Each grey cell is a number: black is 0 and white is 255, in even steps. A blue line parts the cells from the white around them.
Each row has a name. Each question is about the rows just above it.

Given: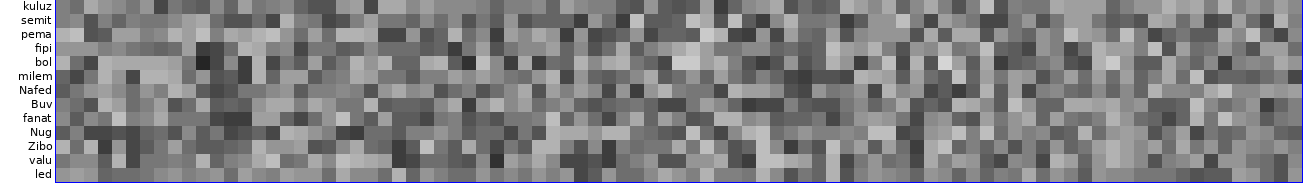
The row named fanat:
[138 92 138 119 190 128 138 169 119 119 119 71 61 61 159 159 101 71 110 149 190 119 92 159 92 92 71 119 128 83 101 83 119 119 128 190 101 149 110 71 128 169 101 159 128 83 92 178 178 138 149 92 101 101 119 71 110 149 159 149 119 71 138 149 101 83 159 119 149 169 101 159 119 110 128 178 149 110 101 71 101 178 119 190 149 138 92 119 128]
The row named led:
[149 159 149 101 110 110 119 138 149 128 138 149 110 159 138 128 159 149 149 110 169 138 138 110 178 101 149 128 110 110 149 119 138 119 149 128 149 71 92 149 110 110 138 169 149 128 178 128 128 119 178 138 83 119 101 178 83 128 149 138 128 101 149 138 101 138 101 128 119 169 110 149 128 92 149 138 138 119 119 119 101 83 92 92 159 149 110 83 149]
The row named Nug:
[92 128 71 71 83 71 101 110 83 138 92 119 71 83 101 71 178 169 149 128 71 61 110 110 92 128 128 149 128 92 110 110 71 119 83 178 169 169 149 178 178 119 110 92 83 190 110 71 138 178 190 110 128 149 128 128 138 128 190 190 71 83 149 159 190 128 190 110 149 128 138 92 101 178 110 149 159 149 83 119 159 71 119 101 110 149 138 101 92]
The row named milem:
[101 71 119 178 149 71 178 178 169 110 149 83 92 61 178 101 159 159 92 119 128 169 159 119 119 92 128 128 159 138 159 138 119 110 149 178 71 149 101 92 110 138 169 92 110 149 101 159 119 92 128 101 71 61 83 83 71 178 169 159 92 159 110 92 190 101 159 119 159 149 83 119 159 110 159 110 159 101 128 169 110 190 83 101 101 92 110 128 71]

